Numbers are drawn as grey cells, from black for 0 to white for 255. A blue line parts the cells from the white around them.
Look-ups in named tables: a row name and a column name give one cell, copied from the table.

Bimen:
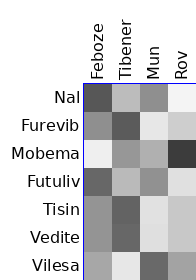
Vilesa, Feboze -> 167
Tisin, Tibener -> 99
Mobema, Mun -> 176
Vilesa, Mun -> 105
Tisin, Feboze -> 148
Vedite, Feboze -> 148
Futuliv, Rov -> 224
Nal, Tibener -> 188
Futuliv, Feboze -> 103
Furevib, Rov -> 206
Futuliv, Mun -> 145
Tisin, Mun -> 225
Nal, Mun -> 143

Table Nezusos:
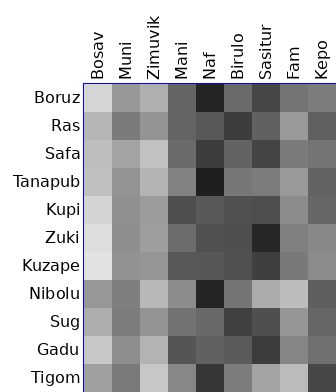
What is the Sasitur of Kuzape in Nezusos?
63
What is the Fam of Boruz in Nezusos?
116
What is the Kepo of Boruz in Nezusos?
124
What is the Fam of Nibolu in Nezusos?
188
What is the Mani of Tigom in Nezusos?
135
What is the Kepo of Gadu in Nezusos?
112
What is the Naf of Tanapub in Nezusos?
31
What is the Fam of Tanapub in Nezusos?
154
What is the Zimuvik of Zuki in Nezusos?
158
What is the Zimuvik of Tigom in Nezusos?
199
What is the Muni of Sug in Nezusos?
124
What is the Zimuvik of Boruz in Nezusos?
175
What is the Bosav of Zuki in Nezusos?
221
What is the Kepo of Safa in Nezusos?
116
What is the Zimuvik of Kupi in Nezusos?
155

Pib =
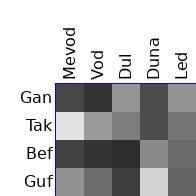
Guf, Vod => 108
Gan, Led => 147
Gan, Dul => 149
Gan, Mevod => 70
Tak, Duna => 77
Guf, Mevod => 145
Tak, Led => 117
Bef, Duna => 138
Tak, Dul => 125
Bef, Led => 107
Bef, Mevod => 66
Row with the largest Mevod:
Tak

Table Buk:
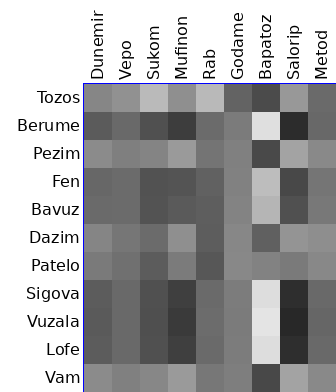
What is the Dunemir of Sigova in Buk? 92
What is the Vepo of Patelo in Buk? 112
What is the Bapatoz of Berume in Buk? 223
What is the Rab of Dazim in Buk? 93
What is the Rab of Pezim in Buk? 116
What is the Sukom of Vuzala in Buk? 79
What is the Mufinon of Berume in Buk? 61
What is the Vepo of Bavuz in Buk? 107
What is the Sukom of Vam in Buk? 135
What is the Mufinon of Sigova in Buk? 63
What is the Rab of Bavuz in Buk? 94
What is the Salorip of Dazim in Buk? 148
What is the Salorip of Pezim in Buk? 163
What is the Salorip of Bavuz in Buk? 80
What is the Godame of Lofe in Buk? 124

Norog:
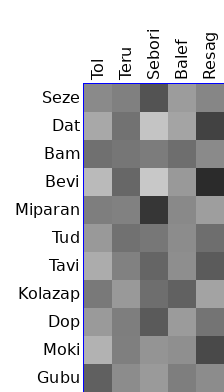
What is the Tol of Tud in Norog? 153
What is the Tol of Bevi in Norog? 186
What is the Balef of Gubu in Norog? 126
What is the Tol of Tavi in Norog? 172
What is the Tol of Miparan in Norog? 126
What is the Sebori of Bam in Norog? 124
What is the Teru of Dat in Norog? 114
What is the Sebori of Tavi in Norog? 101
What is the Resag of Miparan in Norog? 158
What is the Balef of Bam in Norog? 110
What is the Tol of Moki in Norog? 178
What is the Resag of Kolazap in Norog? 163
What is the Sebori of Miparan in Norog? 54
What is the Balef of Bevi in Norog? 153
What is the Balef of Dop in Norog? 155
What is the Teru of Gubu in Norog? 140
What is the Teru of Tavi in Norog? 129
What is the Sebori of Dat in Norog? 196

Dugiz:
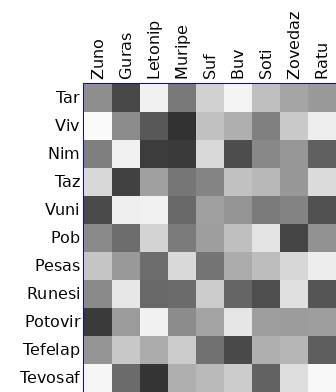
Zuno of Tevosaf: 246
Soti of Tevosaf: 98
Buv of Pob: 191
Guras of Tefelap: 200
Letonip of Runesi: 104
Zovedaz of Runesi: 224
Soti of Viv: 128
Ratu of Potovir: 158
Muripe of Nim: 58
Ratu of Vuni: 81
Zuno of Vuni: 74
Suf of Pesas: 116
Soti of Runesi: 78
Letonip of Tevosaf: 53
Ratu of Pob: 146
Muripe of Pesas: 217

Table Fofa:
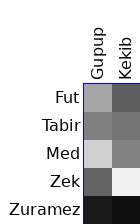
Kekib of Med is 131
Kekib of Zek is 241
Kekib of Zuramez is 15
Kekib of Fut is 93
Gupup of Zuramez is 25
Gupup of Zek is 100
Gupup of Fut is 167
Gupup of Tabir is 128
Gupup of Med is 208
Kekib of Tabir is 117

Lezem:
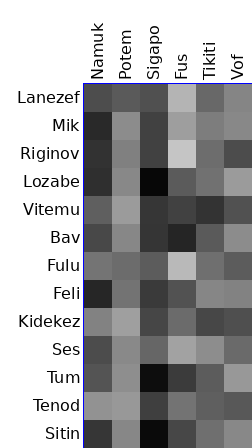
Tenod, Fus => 115
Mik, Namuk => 41
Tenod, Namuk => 146
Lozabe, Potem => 136
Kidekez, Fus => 107
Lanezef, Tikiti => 104
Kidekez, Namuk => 130
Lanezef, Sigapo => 80
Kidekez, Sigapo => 70

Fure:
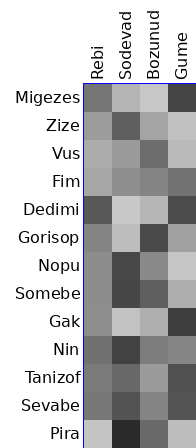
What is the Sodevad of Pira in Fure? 42
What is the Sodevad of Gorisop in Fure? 189
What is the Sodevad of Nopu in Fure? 72
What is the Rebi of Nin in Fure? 113
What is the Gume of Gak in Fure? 62
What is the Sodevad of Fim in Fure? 142
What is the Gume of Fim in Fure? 114
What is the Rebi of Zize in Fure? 156
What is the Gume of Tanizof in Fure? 80

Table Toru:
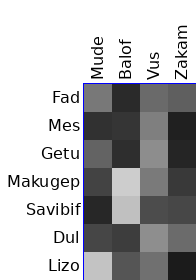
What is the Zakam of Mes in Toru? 32
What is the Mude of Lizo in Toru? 195
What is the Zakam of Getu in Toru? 37
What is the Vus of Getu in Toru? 141
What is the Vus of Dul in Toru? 142
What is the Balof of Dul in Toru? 61
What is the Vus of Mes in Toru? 127

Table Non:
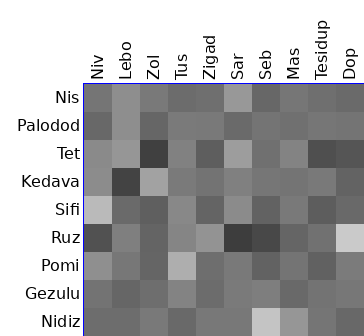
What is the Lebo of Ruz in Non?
127
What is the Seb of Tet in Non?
112
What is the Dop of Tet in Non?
85
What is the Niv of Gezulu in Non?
115
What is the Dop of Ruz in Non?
202
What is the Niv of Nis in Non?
117
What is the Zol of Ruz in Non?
100
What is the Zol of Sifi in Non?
95
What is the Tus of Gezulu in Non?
131
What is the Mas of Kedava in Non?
116
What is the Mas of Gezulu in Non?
105
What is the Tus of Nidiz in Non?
105
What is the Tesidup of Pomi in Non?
97
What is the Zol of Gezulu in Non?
110
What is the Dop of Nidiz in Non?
104
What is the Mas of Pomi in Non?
116
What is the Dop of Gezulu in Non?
119
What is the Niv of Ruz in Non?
81
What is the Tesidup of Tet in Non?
79

